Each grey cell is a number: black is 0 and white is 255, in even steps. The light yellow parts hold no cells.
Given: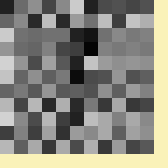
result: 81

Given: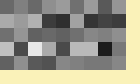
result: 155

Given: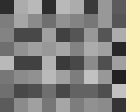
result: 58

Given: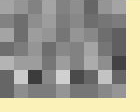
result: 102

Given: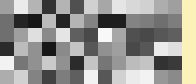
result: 209

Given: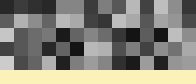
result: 190
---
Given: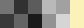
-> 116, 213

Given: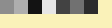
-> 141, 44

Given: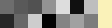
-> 109, 124

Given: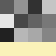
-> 91, 133

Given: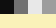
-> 14, 157

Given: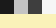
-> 26, 246

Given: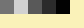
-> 115, 2
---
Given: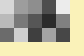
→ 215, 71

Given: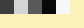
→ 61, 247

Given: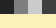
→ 36, 63

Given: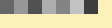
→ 103, 61

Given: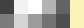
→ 64, 78

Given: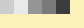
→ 205, 60

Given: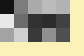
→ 19, 79
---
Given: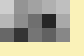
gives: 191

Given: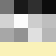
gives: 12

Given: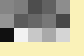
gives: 141

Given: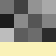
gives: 169

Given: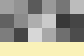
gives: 188

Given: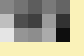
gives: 100

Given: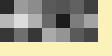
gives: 63
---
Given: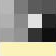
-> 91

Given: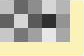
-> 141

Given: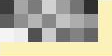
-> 123

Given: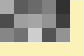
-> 106

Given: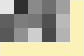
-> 138

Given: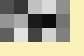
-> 193
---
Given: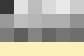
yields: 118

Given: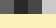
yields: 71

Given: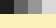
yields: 150

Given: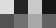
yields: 168

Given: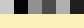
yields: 176

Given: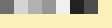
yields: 34

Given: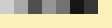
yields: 21

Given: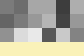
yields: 201
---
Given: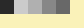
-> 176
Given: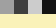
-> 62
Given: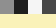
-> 30
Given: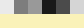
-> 25
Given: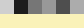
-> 152
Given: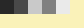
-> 201
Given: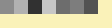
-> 109
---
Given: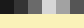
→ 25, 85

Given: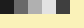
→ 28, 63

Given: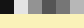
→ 19, 183

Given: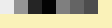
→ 237, 77

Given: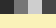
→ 44, 70

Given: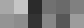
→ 168, 156

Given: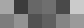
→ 167, 154

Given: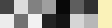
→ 68, 183

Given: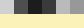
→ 208, 152
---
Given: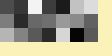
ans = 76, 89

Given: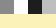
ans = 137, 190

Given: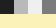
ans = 31, 123

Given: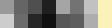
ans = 153, 173

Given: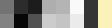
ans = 115, 52

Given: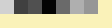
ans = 209, 150

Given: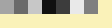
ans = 164, 127
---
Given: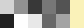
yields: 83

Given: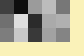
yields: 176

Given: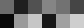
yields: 69

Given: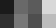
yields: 216

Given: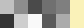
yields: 127

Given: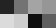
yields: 150
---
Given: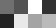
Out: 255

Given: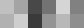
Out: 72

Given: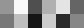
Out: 79

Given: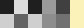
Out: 31

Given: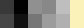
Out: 144

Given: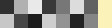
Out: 233

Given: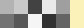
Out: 66

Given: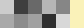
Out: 105
